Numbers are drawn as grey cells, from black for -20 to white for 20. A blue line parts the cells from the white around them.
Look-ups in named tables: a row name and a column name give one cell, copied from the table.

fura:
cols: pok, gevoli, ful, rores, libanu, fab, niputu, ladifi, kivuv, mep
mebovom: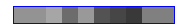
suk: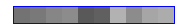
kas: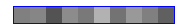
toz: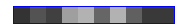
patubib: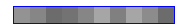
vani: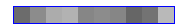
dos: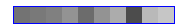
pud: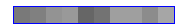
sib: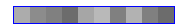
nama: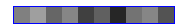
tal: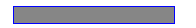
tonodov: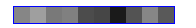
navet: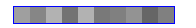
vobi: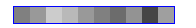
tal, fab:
1
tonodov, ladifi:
-7
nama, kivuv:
1
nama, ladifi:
-2
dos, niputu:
7
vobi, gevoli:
4
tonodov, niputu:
-16
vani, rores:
8
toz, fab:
-4
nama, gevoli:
5
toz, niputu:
8
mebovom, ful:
6
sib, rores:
-3
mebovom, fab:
-7
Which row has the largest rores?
vobi

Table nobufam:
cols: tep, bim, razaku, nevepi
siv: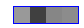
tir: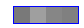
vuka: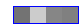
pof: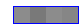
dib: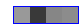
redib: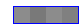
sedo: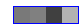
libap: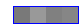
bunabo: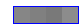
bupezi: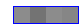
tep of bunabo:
1
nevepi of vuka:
0
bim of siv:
-10
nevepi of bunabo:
2
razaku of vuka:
1
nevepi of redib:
0
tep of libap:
-1
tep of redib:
2
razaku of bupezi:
2
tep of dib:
4
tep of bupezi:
2

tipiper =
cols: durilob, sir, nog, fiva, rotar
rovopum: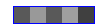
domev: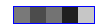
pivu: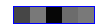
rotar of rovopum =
-10
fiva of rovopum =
5
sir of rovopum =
4
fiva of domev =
-15
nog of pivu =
-19
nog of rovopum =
-6
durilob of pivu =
-9
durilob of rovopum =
-6
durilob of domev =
-1
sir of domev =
-8
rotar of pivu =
-1
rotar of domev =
11

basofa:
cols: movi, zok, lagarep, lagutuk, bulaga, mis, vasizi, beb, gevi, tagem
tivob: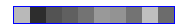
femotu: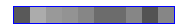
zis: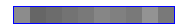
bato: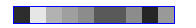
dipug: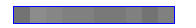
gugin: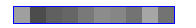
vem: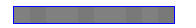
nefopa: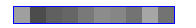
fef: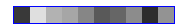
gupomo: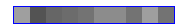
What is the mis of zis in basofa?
1
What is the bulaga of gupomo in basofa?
-2
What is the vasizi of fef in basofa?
-4
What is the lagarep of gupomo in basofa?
-4
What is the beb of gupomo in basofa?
-2
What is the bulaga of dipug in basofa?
0
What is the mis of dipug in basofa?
-1
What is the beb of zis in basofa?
-1
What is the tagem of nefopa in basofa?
-2
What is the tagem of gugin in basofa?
-2
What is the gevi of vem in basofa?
0
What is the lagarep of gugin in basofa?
-5
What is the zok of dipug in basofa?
2
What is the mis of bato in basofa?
-6
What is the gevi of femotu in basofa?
-7
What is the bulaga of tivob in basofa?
-2
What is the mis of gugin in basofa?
2
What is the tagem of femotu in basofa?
1
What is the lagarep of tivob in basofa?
-7

